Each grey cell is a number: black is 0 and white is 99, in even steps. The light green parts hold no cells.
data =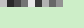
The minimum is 16
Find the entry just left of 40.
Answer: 69
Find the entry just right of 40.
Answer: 57

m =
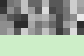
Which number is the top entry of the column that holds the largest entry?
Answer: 65
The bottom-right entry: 28
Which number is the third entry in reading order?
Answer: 50
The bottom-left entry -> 55
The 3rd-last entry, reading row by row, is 40
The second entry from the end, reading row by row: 85
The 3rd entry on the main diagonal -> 28
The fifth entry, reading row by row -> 40
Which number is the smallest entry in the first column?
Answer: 17
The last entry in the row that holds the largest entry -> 90
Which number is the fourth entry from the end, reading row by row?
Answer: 23

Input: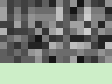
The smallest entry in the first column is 25
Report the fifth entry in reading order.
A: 31
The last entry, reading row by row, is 57
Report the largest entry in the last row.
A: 63
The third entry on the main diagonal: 52
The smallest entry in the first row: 8
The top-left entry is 52
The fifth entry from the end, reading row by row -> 8
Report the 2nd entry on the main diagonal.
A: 25
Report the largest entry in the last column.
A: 74
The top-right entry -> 57
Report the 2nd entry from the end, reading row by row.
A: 42
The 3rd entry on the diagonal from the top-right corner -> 52
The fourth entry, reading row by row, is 25
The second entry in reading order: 25
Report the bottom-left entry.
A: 37

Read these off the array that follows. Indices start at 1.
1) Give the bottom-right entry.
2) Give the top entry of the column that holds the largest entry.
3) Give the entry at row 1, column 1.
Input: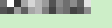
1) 54
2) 99
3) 43

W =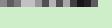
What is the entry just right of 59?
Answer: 31
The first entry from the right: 36
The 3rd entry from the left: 47
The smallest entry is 9

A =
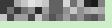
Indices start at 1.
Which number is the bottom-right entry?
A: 50
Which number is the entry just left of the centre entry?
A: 61
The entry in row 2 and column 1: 22
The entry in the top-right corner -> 50
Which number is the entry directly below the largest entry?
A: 56
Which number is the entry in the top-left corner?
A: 22
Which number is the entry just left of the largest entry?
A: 77
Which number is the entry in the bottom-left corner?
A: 77
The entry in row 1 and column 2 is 22
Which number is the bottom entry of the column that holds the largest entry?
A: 28
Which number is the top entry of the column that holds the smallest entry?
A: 10
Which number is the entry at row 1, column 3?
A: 66

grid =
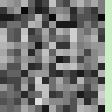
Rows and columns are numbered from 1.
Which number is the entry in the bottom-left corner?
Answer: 43
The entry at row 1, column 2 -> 59
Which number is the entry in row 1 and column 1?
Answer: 65
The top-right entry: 48
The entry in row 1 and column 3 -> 53
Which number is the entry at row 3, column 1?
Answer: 10
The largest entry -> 86
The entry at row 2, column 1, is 21
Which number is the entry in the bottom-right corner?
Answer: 10
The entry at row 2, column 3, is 59
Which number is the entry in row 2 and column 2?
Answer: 48
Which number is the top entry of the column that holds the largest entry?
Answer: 16
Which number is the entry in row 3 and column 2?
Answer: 10
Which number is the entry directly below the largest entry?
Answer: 38
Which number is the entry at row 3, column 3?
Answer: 21
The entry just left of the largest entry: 21

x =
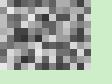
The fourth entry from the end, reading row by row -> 32
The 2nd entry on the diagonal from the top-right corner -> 67
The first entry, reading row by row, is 84
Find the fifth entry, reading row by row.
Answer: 44
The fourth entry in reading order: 38
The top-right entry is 67
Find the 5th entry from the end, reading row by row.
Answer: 26
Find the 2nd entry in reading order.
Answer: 50
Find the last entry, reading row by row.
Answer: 84
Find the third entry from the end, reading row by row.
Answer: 79
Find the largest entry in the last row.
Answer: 90

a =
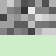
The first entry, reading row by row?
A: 68
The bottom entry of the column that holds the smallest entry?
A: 46
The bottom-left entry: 51
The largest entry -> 91
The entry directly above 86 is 51
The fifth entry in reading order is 36
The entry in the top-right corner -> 68
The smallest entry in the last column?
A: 36
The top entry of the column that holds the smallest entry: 31
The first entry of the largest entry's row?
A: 68
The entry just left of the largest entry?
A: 20
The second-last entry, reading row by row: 80

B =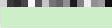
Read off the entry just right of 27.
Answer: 97
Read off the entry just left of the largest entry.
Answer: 27
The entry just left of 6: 61
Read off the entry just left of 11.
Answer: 56
